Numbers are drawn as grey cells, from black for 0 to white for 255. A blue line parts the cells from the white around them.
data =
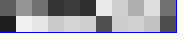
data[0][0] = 94
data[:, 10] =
[113, 78]
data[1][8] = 209
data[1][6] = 79
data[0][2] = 113
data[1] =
[30, 240, 229, 202, 213, 206, 79, 205, 209, 194, 78]

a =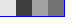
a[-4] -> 230
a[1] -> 63

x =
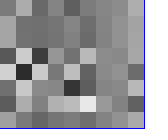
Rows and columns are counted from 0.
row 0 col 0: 123
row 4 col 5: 98
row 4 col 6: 138
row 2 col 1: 114
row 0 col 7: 140
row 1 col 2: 112
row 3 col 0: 88
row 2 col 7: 146
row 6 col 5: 232
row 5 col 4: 53
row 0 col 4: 95
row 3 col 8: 167
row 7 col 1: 122
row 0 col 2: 105
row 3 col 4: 114
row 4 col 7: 146
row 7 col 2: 102
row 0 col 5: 124
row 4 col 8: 108
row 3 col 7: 137
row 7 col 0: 160
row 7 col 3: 117

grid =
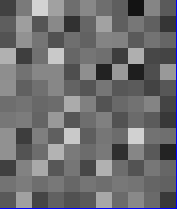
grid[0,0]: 65
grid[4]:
[142, 114, 135, 135, 78, 143, 34, 153, 30, 78, 153]
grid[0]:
[65, 122, 211, 161, 110, 136, 110, 94, 19, 133, 90]
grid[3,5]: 117
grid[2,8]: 90
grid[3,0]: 177
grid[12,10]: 57
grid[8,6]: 118
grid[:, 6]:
[110, 162, 132, 111, 34, 118, 83, 128, 118, 121, 177, 110, 168]
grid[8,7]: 108
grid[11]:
[115, 124, 110, 120, 103, 117, 110, 120, 116, 101, 97]
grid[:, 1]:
[122, 158, 146, 62, 114, 96, 115, 124, 61, 83, 130, 124, 161]
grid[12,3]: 97
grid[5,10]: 87
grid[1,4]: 49
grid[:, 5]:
[136, 102, 98, 117, 143, 85, 128, 110, 94, 108, 71, 117, 90]
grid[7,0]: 119
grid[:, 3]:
[161, 137, 81, 201, 135, 135, 108, 153, 95, 179, 87, 120, 97]
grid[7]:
[119, 124, 100, 153, 86, 110, 128, 82, 107, 91, 56]
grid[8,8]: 209
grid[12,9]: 106
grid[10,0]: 64
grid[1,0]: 94
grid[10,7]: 109
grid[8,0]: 145

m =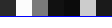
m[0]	42
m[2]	122
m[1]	252
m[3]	17

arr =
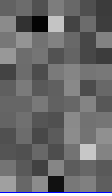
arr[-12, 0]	98
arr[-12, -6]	108
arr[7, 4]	138
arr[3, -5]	117
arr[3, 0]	152
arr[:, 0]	[98, 139, 119, 152, 67, 95, 102, 100, 80, 84, 116, 160]
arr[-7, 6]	104
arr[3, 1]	109
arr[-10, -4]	130
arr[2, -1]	130
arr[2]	[119, 148, 114, 130, 104, 71, 130]
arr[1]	[139, 49, 4, 196, 67, 108, 61]
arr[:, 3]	[125, 196, 130, 82, 122, 96, 97, 80, 91, 77, 134, 17]
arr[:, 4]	[104, 67, 104, 100, 133, 137, 103, 138, 140, 115, 92, 120]
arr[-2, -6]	89
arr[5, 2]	89
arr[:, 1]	[108, 49, 148, 109, 108, 123, 102, 112, 108, 80, 89, 103]
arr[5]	[95, 123, 89, 96, 137, 76, 104]
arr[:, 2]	[81, 4, 114, 117, 76, 89, 121, 85, 72, 104, 65, 140]
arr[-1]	[160, 103, 140, 17, 120, 128, 94]
